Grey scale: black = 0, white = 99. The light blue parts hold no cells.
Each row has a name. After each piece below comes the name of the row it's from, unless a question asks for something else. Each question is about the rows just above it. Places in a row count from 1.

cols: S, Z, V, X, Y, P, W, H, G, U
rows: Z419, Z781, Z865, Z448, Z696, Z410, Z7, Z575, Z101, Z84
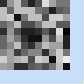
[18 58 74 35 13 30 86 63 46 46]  Z419
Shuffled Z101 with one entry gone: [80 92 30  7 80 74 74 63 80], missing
[69]
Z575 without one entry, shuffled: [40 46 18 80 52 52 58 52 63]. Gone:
[24]
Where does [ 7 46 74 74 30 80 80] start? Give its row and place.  Z865, 3

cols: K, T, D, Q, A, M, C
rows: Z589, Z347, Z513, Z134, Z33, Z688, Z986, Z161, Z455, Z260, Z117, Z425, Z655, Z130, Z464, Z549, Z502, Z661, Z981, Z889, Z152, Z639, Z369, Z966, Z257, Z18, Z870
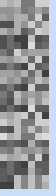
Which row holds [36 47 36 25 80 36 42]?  Z260
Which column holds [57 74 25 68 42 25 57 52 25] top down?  Q

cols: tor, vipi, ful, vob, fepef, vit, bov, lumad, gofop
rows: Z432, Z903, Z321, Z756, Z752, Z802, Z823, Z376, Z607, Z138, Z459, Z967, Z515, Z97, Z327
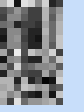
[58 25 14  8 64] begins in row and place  Z802, 3
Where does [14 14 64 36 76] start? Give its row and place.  Z823, 5
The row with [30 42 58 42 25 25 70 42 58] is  Z903
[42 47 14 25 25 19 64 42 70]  Z756
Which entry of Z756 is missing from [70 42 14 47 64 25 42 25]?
[19]
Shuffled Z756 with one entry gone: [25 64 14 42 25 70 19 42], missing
[47]
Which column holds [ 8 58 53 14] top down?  ful

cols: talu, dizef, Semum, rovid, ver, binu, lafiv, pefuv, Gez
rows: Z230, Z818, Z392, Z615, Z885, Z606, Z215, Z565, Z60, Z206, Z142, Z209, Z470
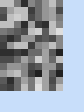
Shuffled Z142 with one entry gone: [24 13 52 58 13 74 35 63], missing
[68]
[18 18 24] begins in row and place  Z565, 1
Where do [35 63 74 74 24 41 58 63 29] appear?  Z818
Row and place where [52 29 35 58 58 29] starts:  Z206, 4
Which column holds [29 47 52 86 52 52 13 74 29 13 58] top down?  Gez
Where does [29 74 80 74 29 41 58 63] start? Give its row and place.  Z392, 1
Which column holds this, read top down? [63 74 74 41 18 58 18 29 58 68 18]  dizef

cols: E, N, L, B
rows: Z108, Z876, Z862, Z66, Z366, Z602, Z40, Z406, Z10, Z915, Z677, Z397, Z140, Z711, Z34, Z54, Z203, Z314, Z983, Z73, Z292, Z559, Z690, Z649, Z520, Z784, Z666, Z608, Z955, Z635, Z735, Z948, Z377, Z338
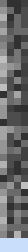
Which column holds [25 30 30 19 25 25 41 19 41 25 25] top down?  B
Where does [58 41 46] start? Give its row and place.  Z559, 1
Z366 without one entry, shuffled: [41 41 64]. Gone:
[35]
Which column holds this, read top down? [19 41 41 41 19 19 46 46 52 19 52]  L
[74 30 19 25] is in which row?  Z140
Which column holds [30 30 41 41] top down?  N

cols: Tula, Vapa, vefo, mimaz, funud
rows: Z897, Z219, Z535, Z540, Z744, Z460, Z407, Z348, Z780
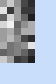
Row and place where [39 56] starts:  Z540, 3
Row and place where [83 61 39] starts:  Z535, 2
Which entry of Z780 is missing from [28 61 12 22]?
[78]
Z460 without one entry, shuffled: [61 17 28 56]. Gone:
[72]

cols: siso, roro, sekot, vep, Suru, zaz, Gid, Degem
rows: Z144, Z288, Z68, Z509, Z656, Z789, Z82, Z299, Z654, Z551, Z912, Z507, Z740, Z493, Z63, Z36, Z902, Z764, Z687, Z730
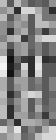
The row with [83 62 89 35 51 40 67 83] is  Z687
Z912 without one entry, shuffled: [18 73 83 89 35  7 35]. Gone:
[40]
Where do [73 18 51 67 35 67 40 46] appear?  Z36
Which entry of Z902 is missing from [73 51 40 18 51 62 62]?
[23]
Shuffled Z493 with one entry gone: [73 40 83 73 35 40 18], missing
[78]
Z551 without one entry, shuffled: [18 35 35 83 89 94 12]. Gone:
[29]
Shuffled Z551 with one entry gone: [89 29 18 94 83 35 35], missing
[12]

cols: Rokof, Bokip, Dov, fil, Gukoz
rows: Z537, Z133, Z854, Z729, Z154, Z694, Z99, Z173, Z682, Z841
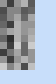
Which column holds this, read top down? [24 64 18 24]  Bokip
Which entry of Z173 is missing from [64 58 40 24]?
[46]
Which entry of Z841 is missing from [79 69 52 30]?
[74]
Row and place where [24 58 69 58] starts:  Z682, 2
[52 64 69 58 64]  Z154

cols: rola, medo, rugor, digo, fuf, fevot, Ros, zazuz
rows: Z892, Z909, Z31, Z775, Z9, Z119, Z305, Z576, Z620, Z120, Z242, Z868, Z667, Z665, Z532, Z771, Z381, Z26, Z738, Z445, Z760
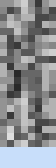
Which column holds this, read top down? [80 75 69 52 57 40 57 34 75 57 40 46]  digo
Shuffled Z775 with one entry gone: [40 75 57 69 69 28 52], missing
[63]
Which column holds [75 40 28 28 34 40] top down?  medo
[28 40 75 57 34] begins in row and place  Z909, 2
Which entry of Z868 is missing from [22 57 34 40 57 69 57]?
[46]
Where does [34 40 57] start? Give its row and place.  Z381, 5

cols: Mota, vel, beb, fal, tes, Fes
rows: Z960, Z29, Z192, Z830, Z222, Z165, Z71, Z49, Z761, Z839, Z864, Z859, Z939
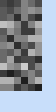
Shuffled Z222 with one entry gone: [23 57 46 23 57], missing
[35]
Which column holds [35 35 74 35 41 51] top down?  Mota
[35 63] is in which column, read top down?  vel
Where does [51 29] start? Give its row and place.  Z192, 4
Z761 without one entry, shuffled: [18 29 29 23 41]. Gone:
[63]
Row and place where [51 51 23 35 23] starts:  Z939, 1
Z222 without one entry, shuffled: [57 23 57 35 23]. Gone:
[46]

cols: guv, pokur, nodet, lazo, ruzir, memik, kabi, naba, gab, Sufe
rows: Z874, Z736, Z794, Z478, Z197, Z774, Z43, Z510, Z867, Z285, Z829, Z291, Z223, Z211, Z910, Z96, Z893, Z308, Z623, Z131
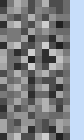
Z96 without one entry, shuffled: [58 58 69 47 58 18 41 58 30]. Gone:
[24]
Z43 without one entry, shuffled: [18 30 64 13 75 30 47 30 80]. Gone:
[35]
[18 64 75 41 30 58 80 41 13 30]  Z478
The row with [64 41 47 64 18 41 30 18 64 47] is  Z623
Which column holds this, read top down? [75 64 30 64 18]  gab
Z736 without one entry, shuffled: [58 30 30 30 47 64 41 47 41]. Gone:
[52]

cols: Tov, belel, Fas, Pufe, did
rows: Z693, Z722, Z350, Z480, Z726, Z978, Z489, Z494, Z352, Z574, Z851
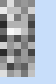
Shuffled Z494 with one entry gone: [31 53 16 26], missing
[59]
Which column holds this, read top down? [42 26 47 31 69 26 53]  did
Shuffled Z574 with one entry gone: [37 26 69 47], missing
[64]
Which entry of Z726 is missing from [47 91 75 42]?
[96]
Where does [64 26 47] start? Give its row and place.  Z574, 1
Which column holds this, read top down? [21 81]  Tov

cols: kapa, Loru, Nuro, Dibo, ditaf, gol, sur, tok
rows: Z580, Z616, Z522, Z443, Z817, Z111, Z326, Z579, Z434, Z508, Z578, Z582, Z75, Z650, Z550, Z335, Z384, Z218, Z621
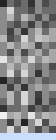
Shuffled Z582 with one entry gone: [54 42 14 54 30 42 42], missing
[36]
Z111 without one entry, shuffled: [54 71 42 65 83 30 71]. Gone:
[77]
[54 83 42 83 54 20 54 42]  Z578
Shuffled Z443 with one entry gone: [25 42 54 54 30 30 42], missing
[48]
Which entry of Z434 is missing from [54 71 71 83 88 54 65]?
[59]
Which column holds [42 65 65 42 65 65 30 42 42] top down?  tok
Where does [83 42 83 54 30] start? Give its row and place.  Z621, 2

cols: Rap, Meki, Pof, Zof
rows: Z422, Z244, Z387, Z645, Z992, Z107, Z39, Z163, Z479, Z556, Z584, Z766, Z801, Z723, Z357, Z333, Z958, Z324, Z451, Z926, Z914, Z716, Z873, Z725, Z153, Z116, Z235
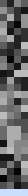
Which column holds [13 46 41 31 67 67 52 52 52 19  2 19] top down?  Pof
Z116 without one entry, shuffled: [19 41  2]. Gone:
[25]
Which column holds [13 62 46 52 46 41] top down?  Meki
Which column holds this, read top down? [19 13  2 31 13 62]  Meki

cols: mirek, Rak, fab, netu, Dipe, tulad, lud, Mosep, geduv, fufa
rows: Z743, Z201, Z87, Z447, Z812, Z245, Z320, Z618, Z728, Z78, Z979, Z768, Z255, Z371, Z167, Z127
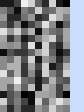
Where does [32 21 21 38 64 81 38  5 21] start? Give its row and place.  Z618, 2
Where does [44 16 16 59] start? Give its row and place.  Z127, 3
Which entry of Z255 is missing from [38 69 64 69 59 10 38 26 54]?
[75]
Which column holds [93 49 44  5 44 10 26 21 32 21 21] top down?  netu
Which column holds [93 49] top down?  netu

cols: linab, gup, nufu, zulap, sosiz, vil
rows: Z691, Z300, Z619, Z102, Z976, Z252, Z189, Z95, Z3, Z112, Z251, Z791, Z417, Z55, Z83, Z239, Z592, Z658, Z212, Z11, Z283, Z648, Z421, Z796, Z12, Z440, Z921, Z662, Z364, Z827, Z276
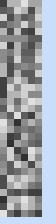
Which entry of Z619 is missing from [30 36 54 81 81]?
[42]
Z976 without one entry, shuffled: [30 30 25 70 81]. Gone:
[75]
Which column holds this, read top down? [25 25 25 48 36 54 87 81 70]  linab
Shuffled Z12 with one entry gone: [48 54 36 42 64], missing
[59]

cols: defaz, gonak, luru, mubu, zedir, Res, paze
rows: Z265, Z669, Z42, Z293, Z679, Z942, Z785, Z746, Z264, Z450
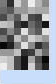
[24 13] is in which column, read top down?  gonak
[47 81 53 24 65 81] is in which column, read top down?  zedir

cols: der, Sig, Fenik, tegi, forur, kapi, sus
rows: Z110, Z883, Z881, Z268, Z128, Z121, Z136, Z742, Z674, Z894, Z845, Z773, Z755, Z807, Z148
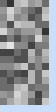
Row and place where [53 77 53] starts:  Z881, 1
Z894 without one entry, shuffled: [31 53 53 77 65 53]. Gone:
[37]

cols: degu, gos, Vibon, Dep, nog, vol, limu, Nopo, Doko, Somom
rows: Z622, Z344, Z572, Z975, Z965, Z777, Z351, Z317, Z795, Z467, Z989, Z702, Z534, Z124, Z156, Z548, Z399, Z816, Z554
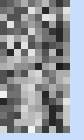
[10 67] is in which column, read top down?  Doko
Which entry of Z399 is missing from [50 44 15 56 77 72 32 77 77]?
[27]
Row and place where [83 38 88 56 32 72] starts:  Z317, 3

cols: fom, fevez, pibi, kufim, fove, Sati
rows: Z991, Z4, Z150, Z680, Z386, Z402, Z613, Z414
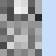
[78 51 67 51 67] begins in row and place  Z386, 2
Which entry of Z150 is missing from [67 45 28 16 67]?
[34]
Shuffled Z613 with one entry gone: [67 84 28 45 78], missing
[73]

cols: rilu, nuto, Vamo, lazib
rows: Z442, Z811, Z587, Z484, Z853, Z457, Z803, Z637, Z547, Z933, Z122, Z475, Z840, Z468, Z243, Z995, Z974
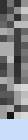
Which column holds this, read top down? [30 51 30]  nuto
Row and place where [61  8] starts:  Z974, 1
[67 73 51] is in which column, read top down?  nuto
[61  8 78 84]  Z974

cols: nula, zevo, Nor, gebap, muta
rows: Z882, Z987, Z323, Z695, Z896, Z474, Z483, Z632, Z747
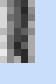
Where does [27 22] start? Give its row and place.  Z474, 3
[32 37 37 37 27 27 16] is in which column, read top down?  Nor
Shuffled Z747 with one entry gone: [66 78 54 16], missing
[60]
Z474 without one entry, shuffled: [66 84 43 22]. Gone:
[27]
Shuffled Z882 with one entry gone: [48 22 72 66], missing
[32]
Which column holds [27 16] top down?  Nor
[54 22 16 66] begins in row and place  Z632, 2

